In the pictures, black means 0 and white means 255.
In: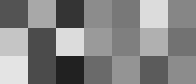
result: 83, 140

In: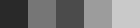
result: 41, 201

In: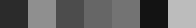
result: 43, 188

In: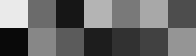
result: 234, 149

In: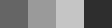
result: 101, 46

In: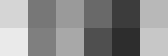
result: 213, 199

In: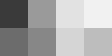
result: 58, 189
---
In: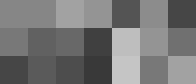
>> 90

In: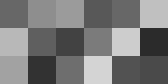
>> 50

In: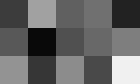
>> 54

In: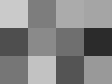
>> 194

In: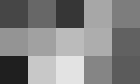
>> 200

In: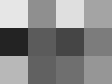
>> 97

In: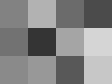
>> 152

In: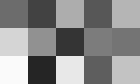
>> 37
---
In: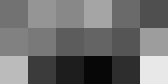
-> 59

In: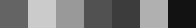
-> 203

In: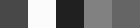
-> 251

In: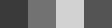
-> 114

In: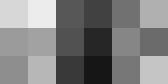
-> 183

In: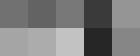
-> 172

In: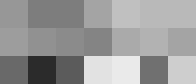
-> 43

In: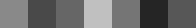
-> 73
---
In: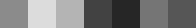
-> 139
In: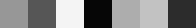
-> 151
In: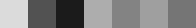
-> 219
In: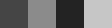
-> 69
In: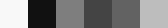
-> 248
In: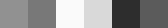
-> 145
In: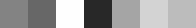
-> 131
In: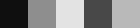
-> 15
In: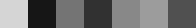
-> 213
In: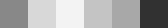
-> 136
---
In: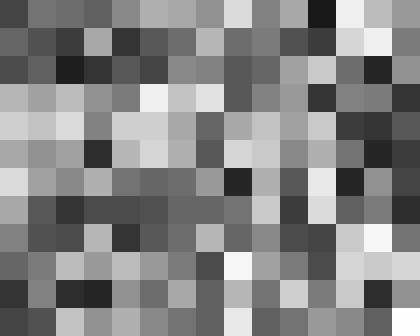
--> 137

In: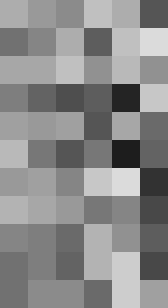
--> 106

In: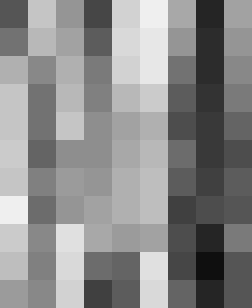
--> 100

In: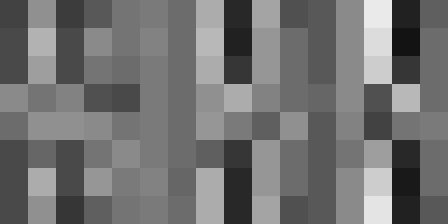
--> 228

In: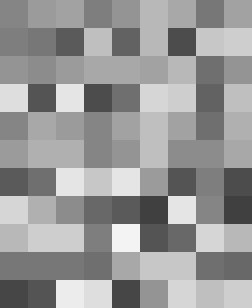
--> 214

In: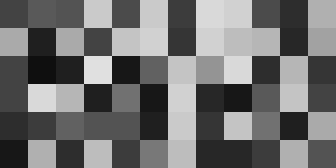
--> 60
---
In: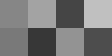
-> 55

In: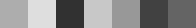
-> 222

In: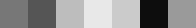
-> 85

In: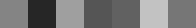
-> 38

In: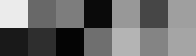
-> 46

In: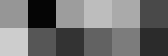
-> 86

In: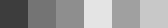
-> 116

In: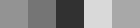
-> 117

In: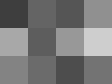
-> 107

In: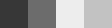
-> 108
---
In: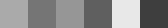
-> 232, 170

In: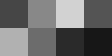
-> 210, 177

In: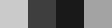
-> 202, 163

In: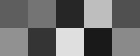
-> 223, 190

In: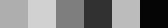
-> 209, 188

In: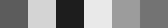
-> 233, 212
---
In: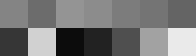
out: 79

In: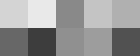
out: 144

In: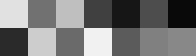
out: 91

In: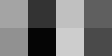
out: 5

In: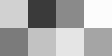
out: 194

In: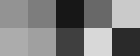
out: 63
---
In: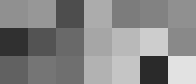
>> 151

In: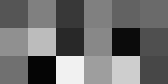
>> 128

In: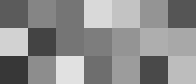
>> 133

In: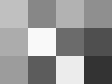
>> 135

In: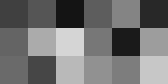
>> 85

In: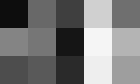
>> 104

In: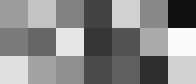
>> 195

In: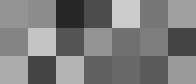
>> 140

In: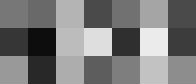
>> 105
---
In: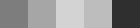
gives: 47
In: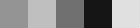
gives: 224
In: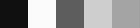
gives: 164
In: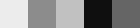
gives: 101
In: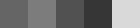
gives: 217
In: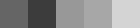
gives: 212
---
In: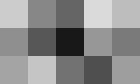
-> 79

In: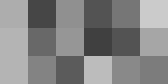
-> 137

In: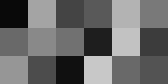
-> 105

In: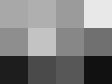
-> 87

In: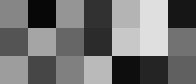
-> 36

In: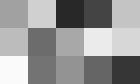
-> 101

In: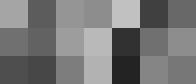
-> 133
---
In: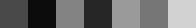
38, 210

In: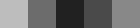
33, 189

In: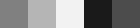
242, 242

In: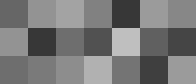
81, 191

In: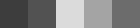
219, 219

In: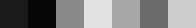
226, 226

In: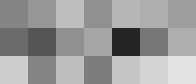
166, 228

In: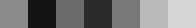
42, 214
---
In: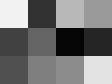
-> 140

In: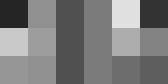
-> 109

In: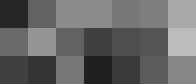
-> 92

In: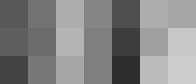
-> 187

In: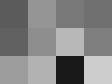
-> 24

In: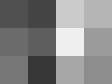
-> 167

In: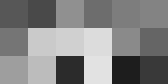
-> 29

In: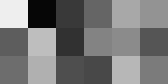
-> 183

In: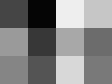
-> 216

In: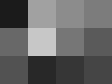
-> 54
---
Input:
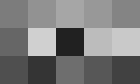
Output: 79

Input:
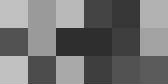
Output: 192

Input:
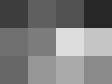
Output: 103

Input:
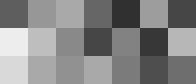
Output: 217

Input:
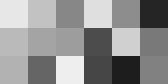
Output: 178

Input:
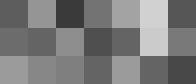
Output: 155

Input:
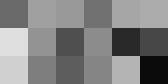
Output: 208
